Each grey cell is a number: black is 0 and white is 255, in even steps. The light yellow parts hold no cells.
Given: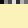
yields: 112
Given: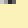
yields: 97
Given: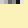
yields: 229
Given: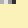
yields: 50
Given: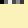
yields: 58
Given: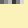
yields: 215
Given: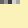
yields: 167
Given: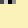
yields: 145
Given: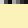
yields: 22
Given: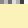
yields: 249
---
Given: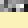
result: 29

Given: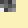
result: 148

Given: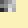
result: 172

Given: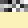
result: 153

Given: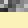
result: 149

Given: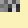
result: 54

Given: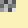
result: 227
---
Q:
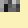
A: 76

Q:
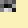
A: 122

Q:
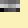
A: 101

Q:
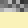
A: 188

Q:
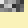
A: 172

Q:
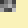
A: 150
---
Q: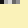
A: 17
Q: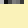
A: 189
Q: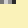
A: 119
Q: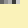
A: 101
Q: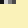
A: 20
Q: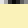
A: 228
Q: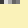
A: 58
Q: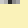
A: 202
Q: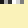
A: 21
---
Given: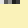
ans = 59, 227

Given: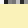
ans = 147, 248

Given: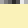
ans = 178, 166

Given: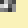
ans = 73, 131

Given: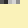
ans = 143, 86

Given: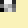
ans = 41, 1

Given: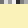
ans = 172, 115

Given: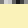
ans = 142, 127
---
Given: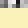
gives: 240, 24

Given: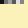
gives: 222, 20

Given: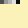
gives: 222, 12

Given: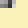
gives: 213, 51

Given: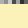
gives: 201, 49

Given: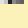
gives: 225, 37

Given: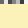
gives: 244, 61
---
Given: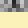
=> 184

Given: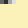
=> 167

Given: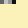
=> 152

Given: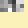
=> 101

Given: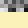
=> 160

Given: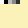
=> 191

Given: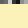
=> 210

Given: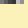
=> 68
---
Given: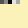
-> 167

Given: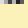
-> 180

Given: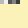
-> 186

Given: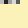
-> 189

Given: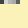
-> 183

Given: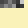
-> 153
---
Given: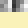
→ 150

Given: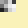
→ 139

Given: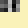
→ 69

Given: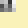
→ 197

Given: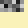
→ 115

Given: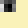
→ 75
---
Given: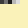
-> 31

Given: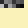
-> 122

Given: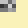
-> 109

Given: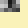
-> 24

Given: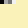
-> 116

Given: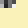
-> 116

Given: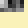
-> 15

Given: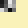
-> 231
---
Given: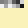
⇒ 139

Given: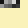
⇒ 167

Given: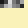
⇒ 67

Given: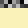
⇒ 172

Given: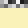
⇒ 220

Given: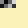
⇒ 7
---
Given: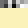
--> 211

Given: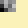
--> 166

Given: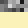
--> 132

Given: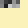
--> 45

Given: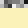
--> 127

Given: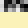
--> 181
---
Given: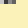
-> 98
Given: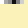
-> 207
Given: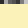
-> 198
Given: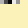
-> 148
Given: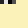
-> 81
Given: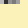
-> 159
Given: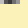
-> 151
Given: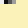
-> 157
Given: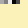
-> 74
